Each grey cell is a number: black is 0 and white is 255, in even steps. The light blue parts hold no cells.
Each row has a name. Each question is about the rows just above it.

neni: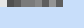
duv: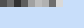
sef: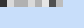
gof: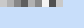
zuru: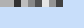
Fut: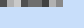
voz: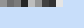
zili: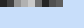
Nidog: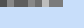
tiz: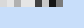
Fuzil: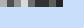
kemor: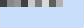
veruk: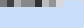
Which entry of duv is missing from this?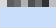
[161]
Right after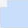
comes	[80]

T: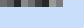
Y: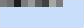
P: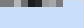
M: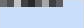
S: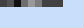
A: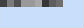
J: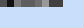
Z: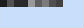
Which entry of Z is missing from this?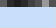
[123]
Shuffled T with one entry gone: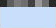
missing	[137]
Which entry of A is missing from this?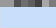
[53]

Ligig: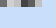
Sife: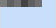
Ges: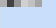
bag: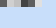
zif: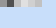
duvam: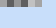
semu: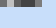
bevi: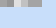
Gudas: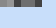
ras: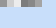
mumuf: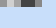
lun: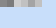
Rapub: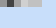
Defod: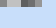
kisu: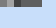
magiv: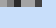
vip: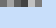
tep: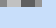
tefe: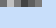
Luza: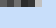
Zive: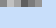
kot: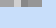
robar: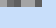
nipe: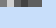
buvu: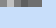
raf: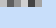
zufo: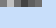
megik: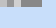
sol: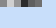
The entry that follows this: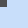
[193]
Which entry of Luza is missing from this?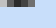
[55]
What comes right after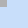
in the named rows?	[67]

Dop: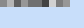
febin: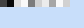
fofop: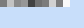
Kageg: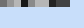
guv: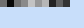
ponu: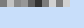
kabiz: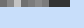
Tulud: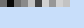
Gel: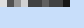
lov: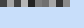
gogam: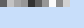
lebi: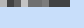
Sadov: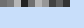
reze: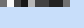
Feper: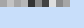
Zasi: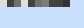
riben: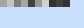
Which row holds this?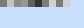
ponu
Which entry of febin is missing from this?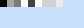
[222]
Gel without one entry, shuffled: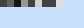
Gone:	[82]
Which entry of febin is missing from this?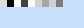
[235]

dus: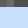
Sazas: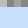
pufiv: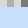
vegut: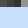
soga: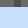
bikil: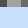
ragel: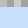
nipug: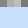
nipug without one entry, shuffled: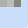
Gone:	[121]
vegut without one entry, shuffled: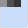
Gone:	[65]
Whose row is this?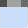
bikil
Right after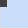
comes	[52]
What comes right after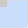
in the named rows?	[162]
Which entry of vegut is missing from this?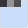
[65]

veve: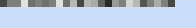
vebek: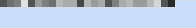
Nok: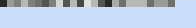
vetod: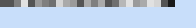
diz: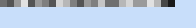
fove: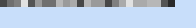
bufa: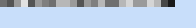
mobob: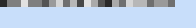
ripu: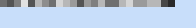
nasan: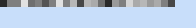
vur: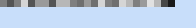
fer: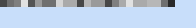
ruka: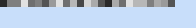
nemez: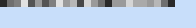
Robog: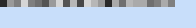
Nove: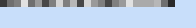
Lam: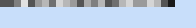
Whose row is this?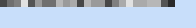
fove
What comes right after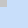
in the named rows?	[111]
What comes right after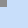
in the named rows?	[111]
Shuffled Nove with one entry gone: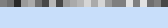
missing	[57]
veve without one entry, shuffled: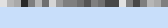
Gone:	[96]

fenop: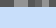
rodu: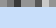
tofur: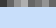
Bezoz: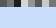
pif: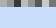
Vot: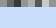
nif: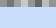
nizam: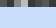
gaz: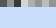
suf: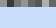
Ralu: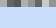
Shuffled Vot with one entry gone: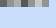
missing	[57]
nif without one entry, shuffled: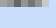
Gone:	[188]
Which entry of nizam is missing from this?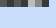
[72]
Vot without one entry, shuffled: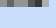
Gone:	[201]
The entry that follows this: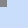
[188]
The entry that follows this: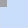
[201]

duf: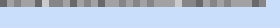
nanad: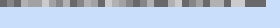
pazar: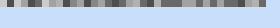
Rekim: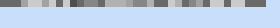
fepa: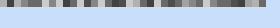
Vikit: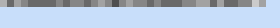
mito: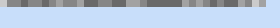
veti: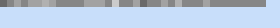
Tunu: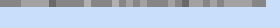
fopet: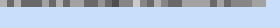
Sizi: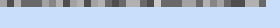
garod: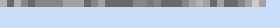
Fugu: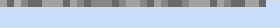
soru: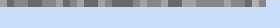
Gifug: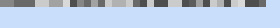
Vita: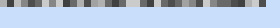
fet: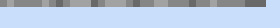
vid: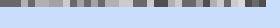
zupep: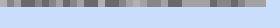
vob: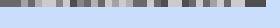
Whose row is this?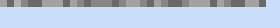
Fugu
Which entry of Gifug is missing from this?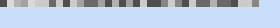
[92]
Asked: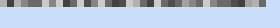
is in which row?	fepa
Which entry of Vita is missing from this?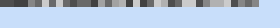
[190]
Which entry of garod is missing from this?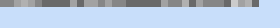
[121]
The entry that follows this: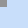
[105]

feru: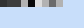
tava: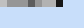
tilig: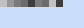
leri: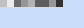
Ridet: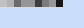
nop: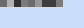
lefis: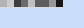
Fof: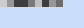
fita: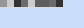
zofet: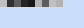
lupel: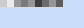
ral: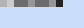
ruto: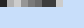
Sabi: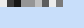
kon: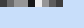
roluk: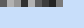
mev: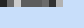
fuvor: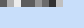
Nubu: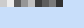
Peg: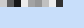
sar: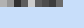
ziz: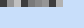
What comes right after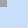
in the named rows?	[150]
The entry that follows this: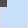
[61]
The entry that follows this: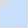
[178]
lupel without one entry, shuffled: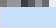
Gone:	[204]
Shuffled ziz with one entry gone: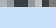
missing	[137]

